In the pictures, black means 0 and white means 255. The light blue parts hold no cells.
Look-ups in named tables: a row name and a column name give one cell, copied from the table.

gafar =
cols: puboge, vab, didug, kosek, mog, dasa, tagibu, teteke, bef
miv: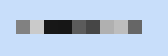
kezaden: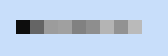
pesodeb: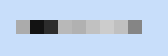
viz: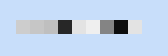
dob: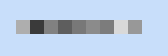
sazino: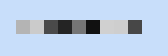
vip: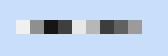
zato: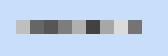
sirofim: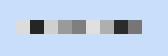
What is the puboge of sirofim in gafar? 220
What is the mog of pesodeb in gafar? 177
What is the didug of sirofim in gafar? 207
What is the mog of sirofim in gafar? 127
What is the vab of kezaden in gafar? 101
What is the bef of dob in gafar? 152
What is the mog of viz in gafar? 227
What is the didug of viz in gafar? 191
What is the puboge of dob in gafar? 174
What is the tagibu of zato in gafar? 167
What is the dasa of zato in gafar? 66
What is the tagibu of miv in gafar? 176
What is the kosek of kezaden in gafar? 160
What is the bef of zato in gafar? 116
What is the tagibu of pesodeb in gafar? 204

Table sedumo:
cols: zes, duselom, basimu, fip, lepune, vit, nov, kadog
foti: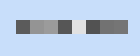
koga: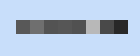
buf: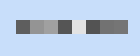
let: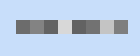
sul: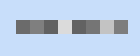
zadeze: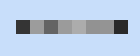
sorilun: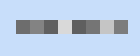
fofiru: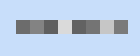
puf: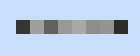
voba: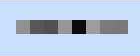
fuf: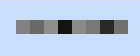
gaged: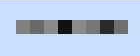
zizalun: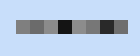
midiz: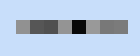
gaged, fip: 17
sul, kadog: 125
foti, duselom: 148
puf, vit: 142
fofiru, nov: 198
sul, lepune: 98
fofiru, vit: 116

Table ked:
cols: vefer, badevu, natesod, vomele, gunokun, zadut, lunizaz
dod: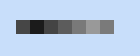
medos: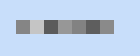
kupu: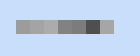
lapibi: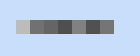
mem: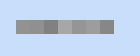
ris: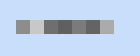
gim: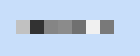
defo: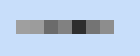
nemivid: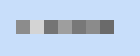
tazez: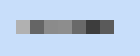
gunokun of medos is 130
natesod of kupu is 172
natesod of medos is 91
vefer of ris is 141
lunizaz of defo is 141
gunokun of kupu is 124
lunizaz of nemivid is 106
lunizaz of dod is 122
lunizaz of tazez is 90
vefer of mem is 146
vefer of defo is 159
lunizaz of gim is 121
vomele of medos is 151
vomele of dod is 92
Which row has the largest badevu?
nemivid

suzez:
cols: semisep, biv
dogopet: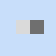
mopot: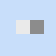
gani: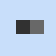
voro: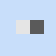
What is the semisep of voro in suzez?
229
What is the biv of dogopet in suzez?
111
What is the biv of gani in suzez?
104
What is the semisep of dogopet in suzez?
218
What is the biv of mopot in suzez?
140
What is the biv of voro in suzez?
90
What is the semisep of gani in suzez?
49
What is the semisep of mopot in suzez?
234
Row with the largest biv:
mopot

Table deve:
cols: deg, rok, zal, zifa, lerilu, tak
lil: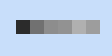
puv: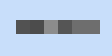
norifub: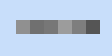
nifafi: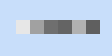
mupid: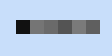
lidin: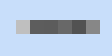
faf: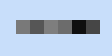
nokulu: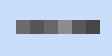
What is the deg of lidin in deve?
191
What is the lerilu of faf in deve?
15
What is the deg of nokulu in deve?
107
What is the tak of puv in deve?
110
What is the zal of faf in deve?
126
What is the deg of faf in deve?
121
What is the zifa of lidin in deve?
104
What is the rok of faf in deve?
86
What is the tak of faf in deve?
70
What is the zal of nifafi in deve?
111
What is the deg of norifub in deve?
144
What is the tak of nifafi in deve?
95
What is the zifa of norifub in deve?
156
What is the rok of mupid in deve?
117
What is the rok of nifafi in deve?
161
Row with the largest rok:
nifafi

